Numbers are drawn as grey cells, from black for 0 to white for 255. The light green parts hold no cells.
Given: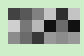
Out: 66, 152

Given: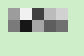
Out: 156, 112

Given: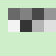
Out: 105, 223

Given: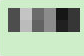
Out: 77, 54

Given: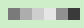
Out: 122, 58

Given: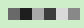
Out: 105, 136

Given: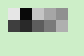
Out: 230, 175

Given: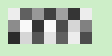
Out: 237, 76

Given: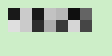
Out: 25, 69

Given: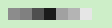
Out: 140, 230
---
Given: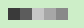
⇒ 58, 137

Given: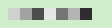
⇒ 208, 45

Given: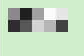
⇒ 138, 65

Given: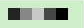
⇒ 36, 3

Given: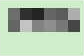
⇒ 110, 70

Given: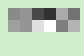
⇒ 138, 179

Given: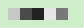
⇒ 199, 120

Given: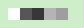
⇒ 253, 158

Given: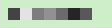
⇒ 67, 88
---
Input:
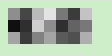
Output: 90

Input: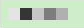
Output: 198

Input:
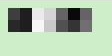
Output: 81

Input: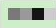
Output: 153

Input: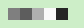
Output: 175

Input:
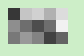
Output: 131

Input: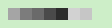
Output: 44
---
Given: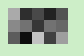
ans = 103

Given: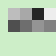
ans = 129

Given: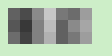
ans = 166

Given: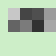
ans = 166

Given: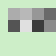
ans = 139

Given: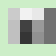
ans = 113

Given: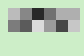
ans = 199
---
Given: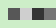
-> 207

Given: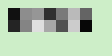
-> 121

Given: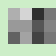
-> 213

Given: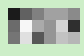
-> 161

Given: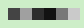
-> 18

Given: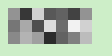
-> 98
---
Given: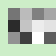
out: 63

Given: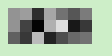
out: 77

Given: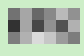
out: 198

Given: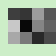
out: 121

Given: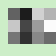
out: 49

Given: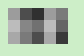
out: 77

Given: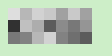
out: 130
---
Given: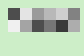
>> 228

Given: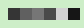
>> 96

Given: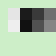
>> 27

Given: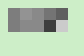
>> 147

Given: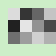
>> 53

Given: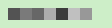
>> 122

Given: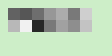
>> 86

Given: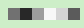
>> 40

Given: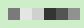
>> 229
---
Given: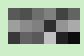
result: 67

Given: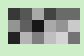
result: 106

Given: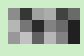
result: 66

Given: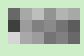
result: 179

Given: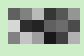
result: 87

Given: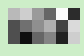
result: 251
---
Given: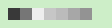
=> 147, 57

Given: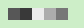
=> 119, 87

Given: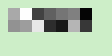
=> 5, 146

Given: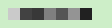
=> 33, 202

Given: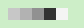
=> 244, 199

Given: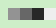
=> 238, 147

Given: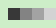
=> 211, 56

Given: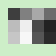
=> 108, 198

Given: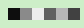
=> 65, 14

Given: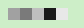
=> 232, 161
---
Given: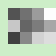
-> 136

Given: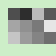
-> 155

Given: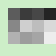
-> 156

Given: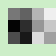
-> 24

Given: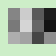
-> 162

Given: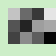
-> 139

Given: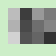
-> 83
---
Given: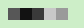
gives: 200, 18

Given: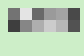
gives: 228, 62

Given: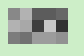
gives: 199, 50

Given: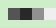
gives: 239, 40

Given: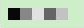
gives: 225, 8

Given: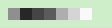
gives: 249, 39

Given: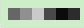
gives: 202, 11

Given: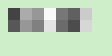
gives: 249, 67

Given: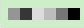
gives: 220, 2
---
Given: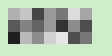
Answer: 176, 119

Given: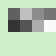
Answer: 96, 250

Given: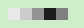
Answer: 233, 128

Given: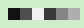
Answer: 18, 174

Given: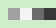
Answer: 161, 56

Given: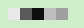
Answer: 232, 158

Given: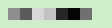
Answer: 142, 112

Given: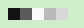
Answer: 19, 215
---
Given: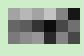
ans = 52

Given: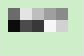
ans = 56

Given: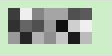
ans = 80

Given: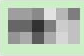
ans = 50

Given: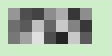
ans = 191

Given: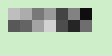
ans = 163

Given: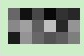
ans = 94

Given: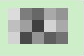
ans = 63

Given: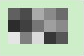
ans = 118

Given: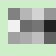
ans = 117
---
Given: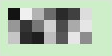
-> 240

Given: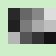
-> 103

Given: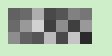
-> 106

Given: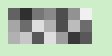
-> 47

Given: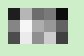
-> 182

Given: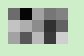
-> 5

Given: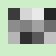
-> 214
